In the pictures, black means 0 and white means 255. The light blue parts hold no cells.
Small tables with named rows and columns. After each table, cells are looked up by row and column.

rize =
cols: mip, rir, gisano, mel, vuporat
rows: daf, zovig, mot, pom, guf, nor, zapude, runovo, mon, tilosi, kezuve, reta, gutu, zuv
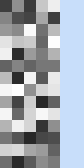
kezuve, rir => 240
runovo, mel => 211
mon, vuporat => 97
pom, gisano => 202
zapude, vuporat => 234
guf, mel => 124
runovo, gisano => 144
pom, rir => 195
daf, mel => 199
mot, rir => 138
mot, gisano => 249
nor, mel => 119
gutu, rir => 216
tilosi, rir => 105

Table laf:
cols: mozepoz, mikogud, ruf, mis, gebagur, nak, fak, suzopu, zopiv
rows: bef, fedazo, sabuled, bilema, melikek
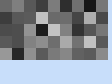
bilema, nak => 170
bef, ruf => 88
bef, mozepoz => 105
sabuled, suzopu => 86
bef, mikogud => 127
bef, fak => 112
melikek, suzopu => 91
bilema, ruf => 130
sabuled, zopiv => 119
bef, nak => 46
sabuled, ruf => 147
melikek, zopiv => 138
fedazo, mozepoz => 61
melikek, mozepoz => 152
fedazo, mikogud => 88
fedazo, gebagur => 106
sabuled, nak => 129
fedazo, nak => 109
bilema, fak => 114
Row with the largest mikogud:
bef

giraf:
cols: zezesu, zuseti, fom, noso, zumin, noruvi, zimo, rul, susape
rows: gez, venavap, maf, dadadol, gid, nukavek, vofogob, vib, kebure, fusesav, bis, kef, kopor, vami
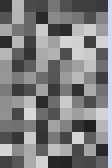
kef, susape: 159
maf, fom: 103
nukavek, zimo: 160
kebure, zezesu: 143
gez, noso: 70
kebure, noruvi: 203
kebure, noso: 42
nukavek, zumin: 87
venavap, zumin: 139
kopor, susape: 41
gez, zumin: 118
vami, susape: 97
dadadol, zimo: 209
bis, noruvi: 130
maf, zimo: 190
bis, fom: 128
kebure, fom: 189
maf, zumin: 53
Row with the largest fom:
fusesav

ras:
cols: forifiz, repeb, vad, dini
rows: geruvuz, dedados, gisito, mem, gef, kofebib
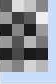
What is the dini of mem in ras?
119
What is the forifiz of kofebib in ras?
164
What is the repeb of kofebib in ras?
130
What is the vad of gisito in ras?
28
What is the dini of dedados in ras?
238
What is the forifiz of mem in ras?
154

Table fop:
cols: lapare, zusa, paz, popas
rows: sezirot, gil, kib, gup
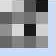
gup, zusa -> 130
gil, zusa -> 127
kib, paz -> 26
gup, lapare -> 104
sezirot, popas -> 23
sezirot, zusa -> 192
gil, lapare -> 96

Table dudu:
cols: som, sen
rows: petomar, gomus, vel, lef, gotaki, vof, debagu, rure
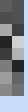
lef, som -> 36
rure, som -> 136
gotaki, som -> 60
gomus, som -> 76
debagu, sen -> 99
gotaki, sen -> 179
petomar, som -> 93
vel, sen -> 63
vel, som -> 169
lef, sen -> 208
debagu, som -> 157
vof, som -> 124
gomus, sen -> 81

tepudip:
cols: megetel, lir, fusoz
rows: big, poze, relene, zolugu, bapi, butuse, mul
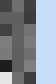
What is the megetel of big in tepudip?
67
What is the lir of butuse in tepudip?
94
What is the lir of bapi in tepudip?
94
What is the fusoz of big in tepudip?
64
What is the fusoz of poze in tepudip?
60
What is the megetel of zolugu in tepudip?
125
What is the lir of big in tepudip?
111
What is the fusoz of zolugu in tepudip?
123
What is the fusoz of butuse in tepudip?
127
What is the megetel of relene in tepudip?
66
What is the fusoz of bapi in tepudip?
111
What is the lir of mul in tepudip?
111
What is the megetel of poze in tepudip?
96
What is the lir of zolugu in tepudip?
98
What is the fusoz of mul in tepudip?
61
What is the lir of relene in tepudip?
97
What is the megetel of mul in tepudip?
229
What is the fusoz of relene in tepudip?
115
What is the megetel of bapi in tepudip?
122
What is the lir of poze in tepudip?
96

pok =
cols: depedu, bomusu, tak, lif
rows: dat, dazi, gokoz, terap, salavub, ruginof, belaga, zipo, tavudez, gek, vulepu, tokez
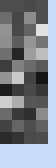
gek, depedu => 107
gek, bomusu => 58
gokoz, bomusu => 73
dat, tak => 73
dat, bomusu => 78
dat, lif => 79
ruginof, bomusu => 129
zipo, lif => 55
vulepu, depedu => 67
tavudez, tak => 86
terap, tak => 149
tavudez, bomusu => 173
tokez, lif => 77

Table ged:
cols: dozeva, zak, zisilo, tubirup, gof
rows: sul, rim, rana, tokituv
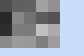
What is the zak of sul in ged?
96
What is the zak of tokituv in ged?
155
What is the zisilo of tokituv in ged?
152
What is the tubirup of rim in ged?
92
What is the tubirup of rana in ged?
193
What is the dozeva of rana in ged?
45
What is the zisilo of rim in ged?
114
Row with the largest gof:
rana

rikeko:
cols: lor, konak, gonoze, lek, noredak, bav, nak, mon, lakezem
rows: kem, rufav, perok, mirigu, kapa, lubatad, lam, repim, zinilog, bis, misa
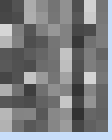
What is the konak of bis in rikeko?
132
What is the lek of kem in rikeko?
139
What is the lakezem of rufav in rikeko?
120
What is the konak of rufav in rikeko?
76
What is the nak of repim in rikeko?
51
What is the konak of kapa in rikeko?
80
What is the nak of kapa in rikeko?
87
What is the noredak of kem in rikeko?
116
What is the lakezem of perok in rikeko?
124

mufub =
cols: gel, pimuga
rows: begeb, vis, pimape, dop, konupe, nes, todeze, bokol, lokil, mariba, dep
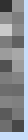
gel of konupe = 156
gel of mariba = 90
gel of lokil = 132
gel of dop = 124
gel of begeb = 48
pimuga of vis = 126
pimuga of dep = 71
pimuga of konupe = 168
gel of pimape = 203
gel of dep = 110
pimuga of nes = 157
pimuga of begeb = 149
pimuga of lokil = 128
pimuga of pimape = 139
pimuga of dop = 96
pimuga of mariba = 120

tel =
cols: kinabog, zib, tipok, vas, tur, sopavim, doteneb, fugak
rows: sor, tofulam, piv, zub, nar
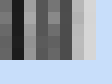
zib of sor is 27
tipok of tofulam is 168
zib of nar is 28
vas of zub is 91
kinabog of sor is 109
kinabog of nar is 101
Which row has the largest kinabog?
tofulam

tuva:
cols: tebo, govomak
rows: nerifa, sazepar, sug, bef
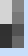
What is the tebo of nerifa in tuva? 212
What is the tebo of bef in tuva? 50
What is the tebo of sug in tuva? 49
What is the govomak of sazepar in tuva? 120
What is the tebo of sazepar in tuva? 212
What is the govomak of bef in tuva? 104
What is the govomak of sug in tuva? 82
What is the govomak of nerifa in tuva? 134
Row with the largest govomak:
nerifa

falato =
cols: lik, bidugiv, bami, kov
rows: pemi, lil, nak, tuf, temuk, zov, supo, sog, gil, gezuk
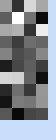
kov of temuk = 135
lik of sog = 41
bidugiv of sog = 111
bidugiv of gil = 123
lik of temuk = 131
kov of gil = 149
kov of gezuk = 76
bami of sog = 56
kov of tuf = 101
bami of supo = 99
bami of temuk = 88
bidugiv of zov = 71
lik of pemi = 162
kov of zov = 61
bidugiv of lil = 254
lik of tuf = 97
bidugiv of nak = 177
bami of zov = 94
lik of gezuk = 87
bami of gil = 118

